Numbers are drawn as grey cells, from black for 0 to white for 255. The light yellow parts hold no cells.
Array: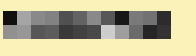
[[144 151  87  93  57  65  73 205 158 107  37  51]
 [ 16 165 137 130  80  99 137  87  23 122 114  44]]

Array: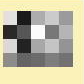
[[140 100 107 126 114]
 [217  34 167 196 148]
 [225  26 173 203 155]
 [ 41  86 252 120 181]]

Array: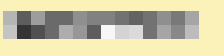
[[196  52  80 106 173 151  93 247 211 218 114 165 136 188]
 [181  93 157 106 106 143 129 129 114  99 114 143 121 165]]

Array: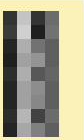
[[ 59 208  31 114]
 [ 52 196  52 108]
 [ 45 182  66 108]
 [ 45 174  87 101]
 [ 37 174 114  95]
 [ 37 167 128  95]
 [ 37 161 135  95]
 [ 37 161 141  95]
 [ 31 161 148  95]]

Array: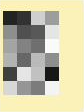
[[142  80  88 229]
 [164 130 111 250]
 [215 150 124 244]
 [178 103 186 142]
 [ 64 229 193  23]
 [ 35  50 207 157]]

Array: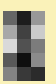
[[131  57  43]
 [217  81 124]
 [ 89  15 139]
 [102  29 152]
 [168  65 203]]
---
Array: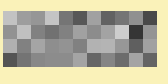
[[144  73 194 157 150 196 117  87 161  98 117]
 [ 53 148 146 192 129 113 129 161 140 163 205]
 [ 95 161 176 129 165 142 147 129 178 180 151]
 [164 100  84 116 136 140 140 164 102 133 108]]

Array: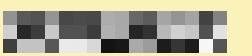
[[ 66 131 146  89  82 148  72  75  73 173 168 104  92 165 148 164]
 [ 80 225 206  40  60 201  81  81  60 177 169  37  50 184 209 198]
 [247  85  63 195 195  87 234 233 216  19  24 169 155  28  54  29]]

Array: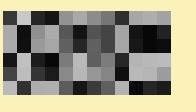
[[174 163  57 200  37  21 146 169 141 119  47 167]
 [  7  34 169  15 143 171  87  19  83  68 165  19]
 [  8  13 171  16 154 166  96  38  96  68 166  24]
 [185 187  22 192  28   8 123 186  95 124  38 181]
 [181 156  67 189  53  27 137 183 151 133  15 185]
 [ 38  27 186  49 174 175  92  22  59  95 178  10]]

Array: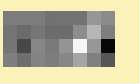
[[151 139 124 124 124 114 115 115]
 [182 126 116 107 118 108 108 141]
 [151   8 117  71 134 121 148 246]
 [128  86 127 110 132 125 135 165]]

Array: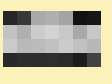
[[ 18  22  38  56 169 175 164]
 [169 199 194 175 204 211 200]
 [193 184 202 185 187 193 203]
 [ 29  67  41  46  45  46  43]]

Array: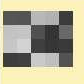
[[177  59  86  84 184]
 [ 52 105 194 196  80]
 [ 54  58 198 211  63]
 [191  83  62  65 201]]

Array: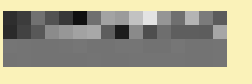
[[123  91  46  60 113  82  56  16 111 163 155 194 227 149 111 180]
 [ 93 166  42  66  88 139 151 162 168  93  28 138  78 110  94  94]
 [115 116 117 116 115 115 116 118 115 115 117 117 114 114 118 115]
 [115 116 115 116 115 115 115 115 116 115 115 116 116 116 116 115]]
